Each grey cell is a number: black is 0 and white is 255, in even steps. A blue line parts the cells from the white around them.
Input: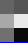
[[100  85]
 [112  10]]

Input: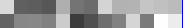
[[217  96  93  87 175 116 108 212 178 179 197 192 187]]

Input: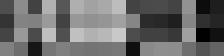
[[ 78 140  66 177  87 175 162 169 189  67  74  75  68 146  12  30]
 [ 68 153  75 191  80 192 177 184 201  77  65  65  56 160   1  17]]

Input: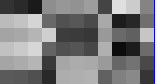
[[ 51  42  26 142 151 146 157  68 223 204 132]
 [164 168 181 207  61  59  55 153 106  96 198]
 [165 171 181  57 166 172 169 154 102 115  73]]

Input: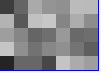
[[ 61 101 170 148 144 187 186]
 [158 134 101 111 153 105 110]
 [ 36 103 103  71 196 171 158]]

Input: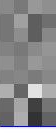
[[137 121 152 143]
 [118 141  94 136]
 [143 128 152 143]
 [175 102 226 174]
 [ 98 173  50  99]]

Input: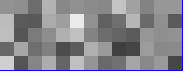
[[146 143 108 179 136 144 139 136 195 161 130 151 151]
 [190  86 123 141 176 192 131 108 100  91 150 143 146]
 [207  84 134 173 101 192 149 105 113 165 137 153  70]]

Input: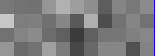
[[120 114 113 150 177 158 142  94 133 120 139]
 [114 132 139 108  95  59  95 117 118 128 135]]
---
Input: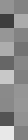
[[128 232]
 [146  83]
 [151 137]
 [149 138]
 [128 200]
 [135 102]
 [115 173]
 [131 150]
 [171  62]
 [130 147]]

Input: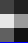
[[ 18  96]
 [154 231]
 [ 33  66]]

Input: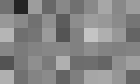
[[102 150 168 166 127  99 139 132 113 176]
 [160 144 101 110 109 176 123 143 122  83]
 [131 128 131 142 129 136 135 131 123 135]
 [100 152 175 196 129  84 155 117 111 181]
 [117 139 152 157 141  92 143 113 137 152]
 [157 136 167 137 112 136 103 157  36 113]]

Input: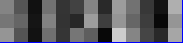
[[166  41  69 133 204   8  94 118  53 112  18  84 149]
 [149   8  61 102 149  62 157  39  51 130  21 101 118]
 [175  19  56 114 156  41 133  66  52 114  17  85 132]]

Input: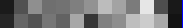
[[ 19 169 204 190 142 128  54 167  98 118  82 101  38]
 [ 25  78 230 123 163 188 146 127 114 111 143  81  27]]

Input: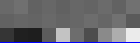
[[235 173 138  77 109 195  92  30  32  53]
 [ 90 113 102 109 103 100 105 100 102  98]
 [113  98 107 100 103  97 103  98 112 105]]
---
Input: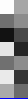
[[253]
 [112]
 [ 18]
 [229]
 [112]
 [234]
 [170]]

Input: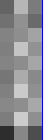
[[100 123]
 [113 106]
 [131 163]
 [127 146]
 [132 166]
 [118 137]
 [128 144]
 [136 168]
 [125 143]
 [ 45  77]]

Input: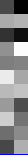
[[ 73]
 [171]
 [ 50]
 [145]
 [126]
 [235]
 [185]
 [154]
 [206]
 [110]
 [ 71]]

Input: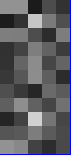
[[146  27  50]
 [ 28 198  79]
 [126  77 125]
 [ 49 126  60]
 [ 50 140 100]
 [ 56 141  44]
 [ 79  38  91]
 [ 95  97 113]
 [ 37 209  70]
 [ 85 125  74]
 [146  66  73]]

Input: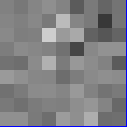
[[129 133 131 122 116]
 [133 136 187 122 117]
 [137 128 154  98 100]
 [125 135 113 136 146]
 [114 139 123 140  91]
 [154 135 109 138 140]
 [113 139 133 130 122]
 [121 123 127 150 104]
 [144 122 156 174 111]]

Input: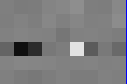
[[127 124 135 126 136]
 [126 126 128 128 140]
 [129 130 118 130 125]
 [100  43 125  91 105]
 [131 133 129 131 129]
 [128 120 129 124 127]]

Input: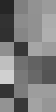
[[ 38 146]
 [ 50 145]
 [ 48 145]
 [143 166]
 [191  98]
 [208 104]
 [ 52 157]
 [147 163]]
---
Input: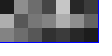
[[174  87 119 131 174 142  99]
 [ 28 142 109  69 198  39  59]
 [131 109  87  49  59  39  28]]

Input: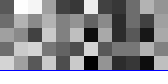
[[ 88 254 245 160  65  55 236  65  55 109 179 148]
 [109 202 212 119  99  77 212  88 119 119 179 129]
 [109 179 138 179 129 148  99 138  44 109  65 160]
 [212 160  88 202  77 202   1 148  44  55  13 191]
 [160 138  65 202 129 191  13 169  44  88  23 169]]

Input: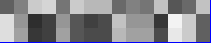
[[ 96 129 203 213 117 203 184 184 105 129 117 194  86 105 194]
 [222 161  55  64 161  86  75  75 184 161 161  75 232 203  96]
 [222 150  46  64 150  86  64  75 194 150 150  55 243 203  96]]

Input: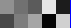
[[ 72 125 165   5 208]
 [145 113  91 230  28]]

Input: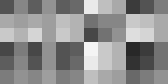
[[201 179 213 158 201 179  71 114 146 222 213 169]
 [169 158 169 158 191 179 114 134 134 201 191 169]
 [124 146 134 158 124 134 191 169 158 105 124 146]
 [ 83 134  93 146  93 105 234 191 169  59  83 124]
 [ 93 134  83 146  83 105 234 201 179  50  71 114]
 [ 71 124  71 146  83  93 244 201 179  40  59 114]]

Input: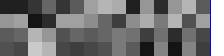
[[ 81  71 202 181  71  62  71  81 122  91  20 132  20 132  62]
 [ 91 102 181 150  81 102  91 102 122 113  62 113  44 113  71]
 [ 32  32  53 102  53  91 160 181 172  32 150  44 150 181  91]
 [150 160  20  44 160 160 141 102  62 141 172 122 181  81 160]]

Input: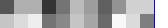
[[197 219 238 116 136 197 166 105 248 219 126]
 [ 85 175 175  52 116 187 157  95 147 209 209]]

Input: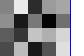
[[ 93  54 196 175 214]
 [143  24 121   4 112]
 [131 234  44 155 166]
 [ 74 187  24  84 223]]

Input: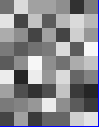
[[ 91 142 247 142 113 172 195]
 [236  37 236 151 218 102 131]
 [227  68 195  91 184 218 184]
 [113 218 161 161 142  49 122]
 [122 131 151 236 142  91  58]
 [122  91 113 122 218  91 247]
 [172 142  68 161  68 207 151]
 [ 68 161  58 102 102 207 227]
 [161  79  49  79 195  58  37]]
